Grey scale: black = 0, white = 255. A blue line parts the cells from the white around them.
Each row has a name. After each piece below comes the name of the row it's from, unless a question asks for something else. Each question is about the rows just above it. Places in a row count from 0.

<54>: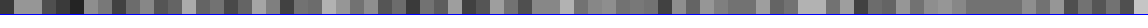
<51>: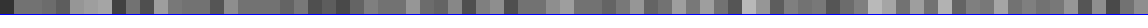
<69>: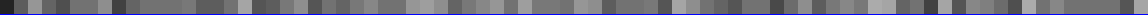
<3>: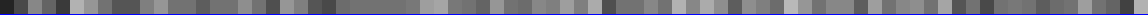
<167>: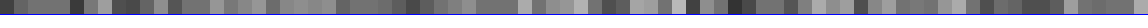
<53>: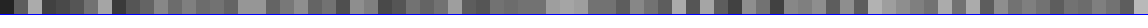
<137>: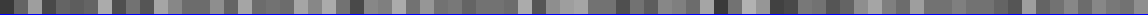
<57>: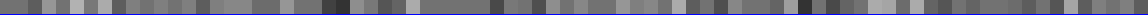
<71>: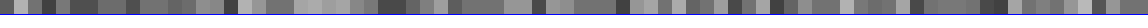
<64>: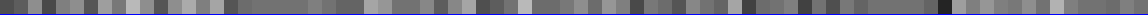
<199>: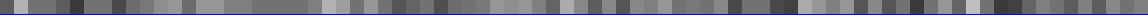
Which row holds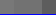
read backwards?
<69>
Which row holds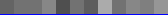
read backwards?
<57>
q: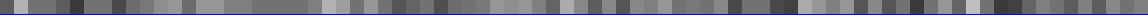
<199>
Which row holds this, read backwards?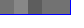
<53>
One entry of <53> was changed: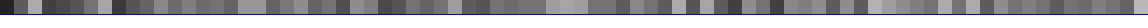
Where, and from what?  80, [93]

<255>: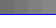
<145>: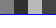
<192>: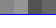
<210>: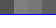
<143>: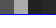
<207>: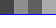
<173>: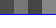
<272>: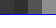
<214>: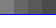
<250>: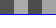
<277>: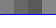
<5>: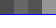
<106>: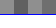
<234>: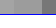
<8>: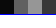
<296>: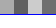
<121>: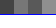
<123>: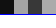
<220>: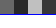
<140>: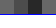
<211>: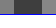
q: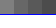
<214>
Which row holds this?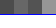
<5>
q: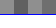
<106>
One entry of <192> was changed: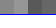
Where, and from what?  2, [83]
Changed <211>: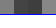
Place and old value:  1, [62]
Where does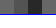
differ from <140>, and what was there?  1, [76]

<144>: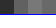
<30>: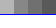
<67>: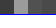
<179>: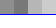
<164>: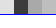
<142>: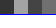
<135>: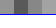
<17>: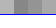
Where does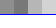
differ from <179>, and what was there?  3, [204]
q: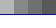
<30>
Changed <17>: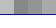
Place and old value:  0, [182]

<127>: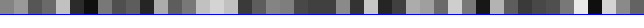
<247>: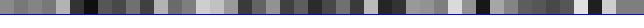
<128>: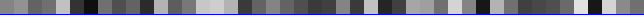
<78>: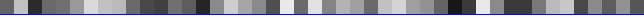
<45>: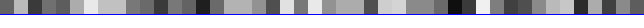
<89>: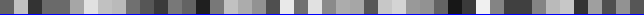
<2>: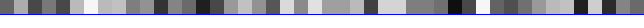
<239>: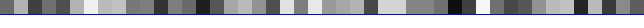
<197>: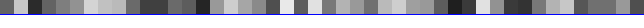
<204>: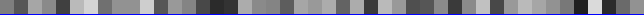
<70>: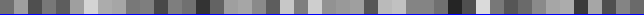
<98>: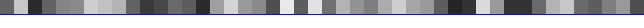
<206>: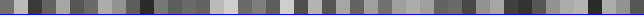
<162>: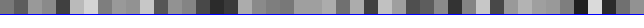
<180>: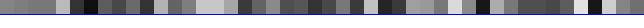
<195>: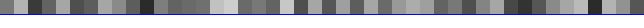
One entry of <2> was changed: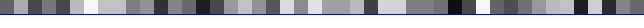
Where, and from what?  7, [186]
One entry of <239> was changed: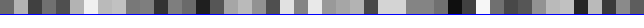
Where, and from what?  21, [126]
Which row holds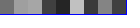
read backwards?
<128>

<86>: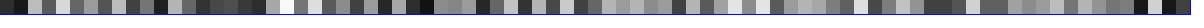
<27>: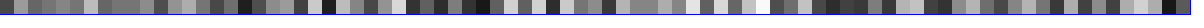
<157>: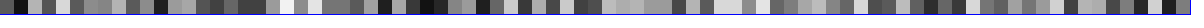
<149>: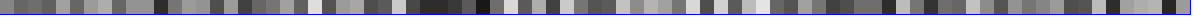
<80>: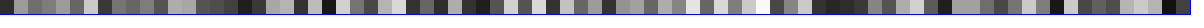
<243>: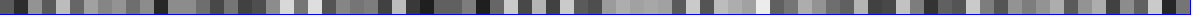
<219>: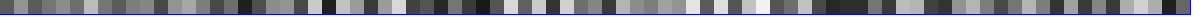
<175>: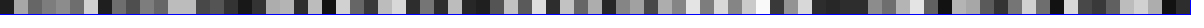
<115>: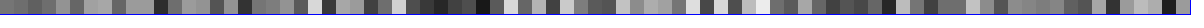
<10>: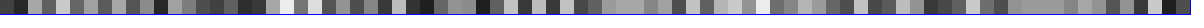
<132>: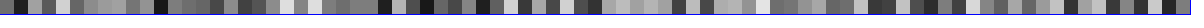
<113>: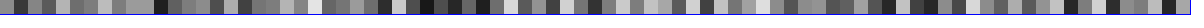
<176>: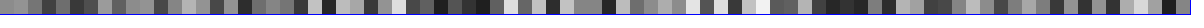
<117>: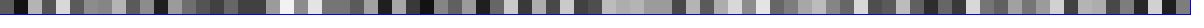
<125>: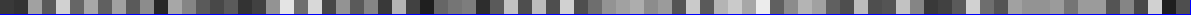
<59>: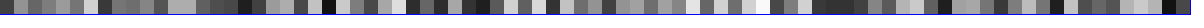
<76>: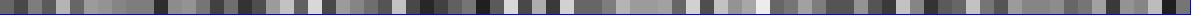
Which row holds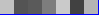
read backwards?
<115>
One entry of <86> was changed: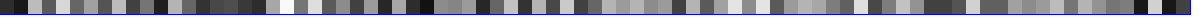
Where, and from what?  6, [155]
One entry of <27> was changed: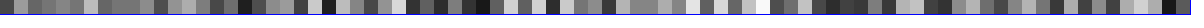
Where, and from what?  14, [117]
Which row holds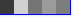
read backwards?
<59>
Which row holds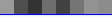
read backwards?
<76>

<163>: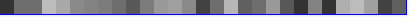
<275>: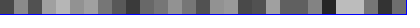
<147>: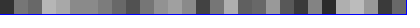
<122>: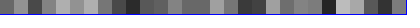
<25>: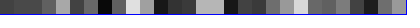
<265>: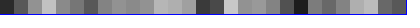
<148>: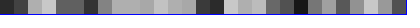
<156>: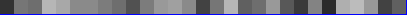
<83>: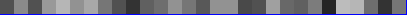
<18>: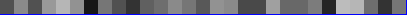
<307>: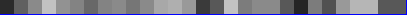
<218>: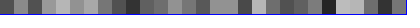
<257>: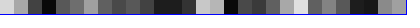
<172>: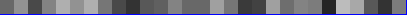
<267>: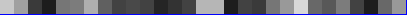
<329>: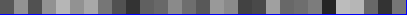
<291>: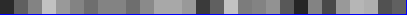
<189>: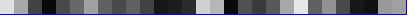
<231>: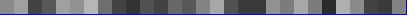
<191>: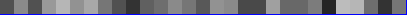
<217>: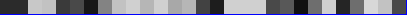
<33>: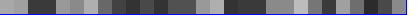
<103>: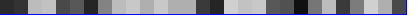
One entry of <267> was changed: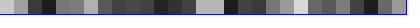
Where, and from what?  7, [96]
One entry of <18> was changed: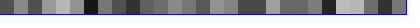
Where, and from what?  16, [138]
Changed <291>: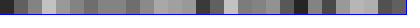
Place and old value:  12, [168]
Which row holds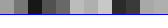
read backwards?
<148>
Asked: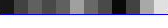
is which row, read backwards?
<189>

